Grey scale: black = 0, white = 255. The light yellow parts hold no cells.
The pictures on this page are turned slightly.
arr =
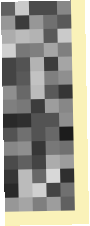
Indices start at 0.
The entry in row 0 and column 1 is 202
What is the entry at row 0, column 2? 75
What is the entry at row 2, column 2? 179
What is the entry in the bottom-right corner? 96
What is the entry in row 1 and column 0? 151
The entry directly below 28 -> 112
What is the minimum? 28
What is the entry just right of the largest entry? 47
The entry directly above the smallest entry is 143
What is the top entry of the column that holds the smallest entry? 135
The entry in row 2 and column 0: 172
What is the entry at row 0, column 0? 96
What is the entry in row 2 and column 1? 187
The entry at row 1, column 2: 151
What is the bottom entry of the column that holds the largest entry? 157
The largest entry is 216
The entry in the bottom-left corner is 151
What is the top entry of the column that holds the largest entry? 75
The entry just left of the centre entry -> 120
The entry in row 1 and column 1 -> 60

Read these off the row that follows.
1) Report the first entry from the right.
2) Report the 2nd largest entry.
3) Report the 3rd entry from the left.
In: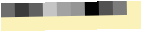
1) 124
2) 162
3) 96

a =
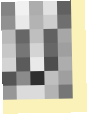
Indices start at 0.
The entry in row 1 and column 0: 145
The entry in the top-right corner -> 97
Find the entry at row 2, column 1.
103
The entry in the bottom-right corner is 118
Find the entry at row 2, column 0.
185
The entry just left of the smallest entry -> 139
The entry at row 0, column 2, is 173
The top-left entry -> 132
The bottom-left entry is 151
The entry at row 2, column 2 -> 191

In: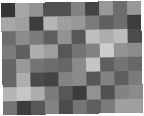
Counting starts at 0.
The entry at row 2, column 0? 109
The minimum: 54
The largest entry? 205
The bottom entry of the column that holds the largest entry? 123
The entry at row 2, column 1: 139
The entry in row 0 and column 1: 167
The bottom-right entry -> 159
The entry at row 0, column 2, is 146
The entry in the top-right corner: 152
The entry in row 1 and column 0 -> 167
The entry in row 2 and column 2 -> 123
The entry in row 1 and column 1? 159
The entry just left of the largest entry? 131
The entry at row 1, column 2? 61
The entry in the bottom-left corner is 116

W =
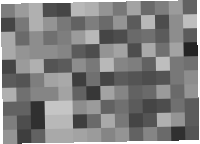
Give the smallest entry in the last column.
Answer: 36
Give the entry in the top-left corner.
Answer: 126
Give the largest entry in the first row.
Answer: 184
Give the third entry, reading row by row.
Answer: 176
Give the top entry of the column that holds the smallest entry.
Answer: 98
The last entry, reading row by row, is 84
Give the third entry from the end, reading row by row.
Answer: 106
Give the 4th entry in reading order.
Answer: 77
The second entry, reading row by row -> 155
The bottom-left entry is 148
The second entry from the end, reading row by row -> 48
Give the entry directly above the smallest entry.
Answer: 91
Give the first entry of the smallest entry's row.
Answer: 169
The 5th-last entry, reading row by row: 98
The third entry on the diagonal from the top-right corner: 91
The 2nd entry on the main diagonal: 120

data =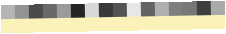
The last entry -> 169
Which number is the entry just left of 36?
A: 155
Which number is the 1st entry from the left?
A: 181
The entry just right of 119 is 63
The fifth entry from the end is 175

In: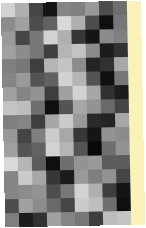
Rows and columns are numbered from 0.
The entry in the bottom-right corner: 196
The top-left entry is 210
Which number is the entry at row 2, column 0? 153
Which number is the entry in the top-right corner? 111
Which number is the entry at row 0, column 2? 69
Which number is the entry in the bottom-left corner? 127
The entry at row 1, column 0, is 140
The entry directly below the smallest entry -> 153
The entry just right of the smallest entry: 111
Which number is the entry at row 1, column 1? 160
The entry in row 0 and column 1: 175
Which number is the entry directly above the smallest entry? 21

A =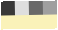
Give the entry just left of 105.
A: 222
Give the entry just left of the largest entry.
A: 56
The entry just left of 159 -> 105
